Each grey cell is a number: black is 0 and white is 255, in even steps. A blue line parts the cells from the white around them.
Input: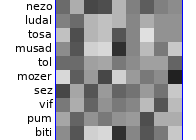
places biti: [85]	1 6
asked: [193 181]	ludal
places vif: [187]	6 8
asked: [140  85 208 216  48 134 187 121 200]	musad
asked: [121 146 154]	pum
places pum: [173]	7 8

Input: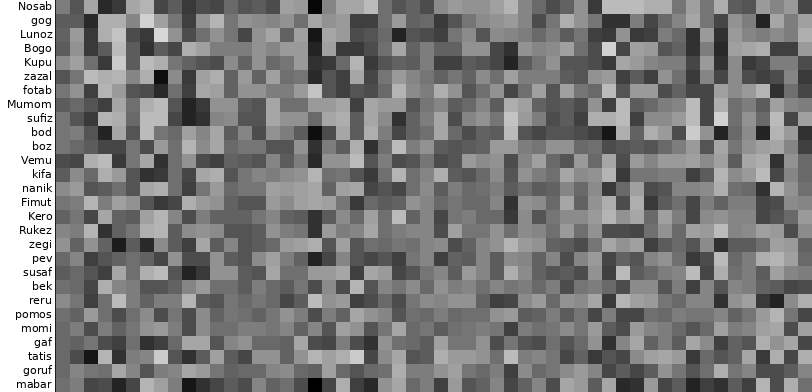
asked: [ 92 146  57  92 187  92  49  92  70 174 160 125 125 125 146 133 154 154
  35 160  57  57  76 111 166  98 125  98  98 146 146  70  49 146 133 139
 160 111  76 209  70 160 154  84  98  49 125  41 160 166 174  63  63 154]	Bogo
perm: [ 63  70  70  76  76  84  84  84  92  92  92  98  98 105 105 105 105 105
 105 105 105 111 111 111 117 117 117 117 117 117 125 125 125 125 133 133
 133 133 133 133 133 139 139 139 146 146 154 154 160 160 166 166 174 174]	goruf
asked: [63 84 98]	pev

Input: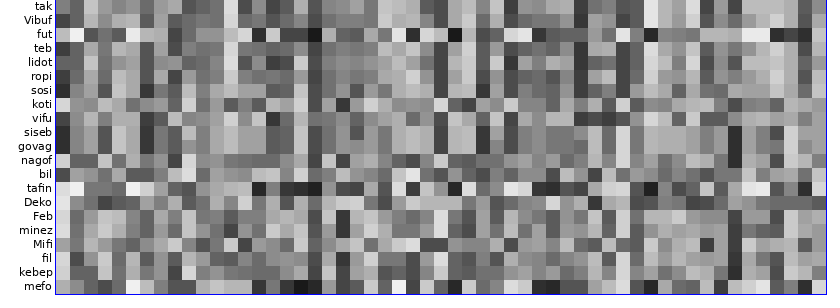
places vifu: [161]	11 23 51 54
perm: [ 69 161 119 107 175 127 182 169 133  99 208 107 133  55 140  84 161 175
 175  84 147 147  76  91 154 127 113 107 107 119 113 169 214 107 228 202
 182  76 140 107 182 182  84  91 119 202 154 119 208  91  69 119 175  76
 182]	Vibuf
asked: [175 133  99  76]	nagof

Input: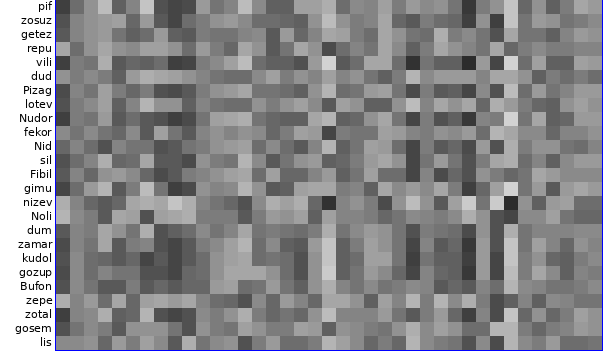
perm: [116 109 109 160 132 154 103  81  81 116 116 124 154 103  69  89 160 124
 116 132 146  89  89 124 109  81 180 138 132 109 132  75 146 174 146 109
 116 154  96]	Nid
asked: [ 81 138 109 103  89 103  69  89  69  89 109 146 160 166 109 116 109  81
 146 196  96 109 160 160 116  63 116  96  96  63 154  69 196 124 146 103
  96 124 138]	kudol
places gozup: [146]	11 15 18
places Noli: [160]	5 7 17 19 35
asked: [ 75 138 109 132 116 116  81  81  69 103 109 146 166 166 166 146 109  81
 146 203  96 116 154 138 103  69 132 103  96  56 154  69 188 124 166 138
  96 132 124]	gozup
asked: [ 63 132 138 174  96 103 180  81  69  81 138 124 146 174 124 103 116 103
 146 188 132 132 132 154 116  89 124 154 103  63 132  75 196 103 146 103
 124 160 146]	zotal
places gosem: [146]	5 6 7 10 14 20 24 28 38

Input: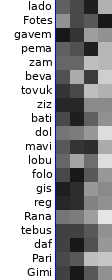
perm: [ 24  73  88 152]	folo
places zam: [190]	2
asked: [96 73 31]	lado
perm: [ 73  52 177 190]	tovuk

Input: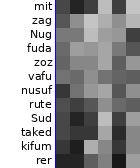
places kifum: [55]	0 4
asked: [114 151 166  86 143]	nusuf
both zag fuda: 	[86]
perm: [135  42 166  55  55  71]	taked
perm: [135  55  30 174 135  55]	kifum

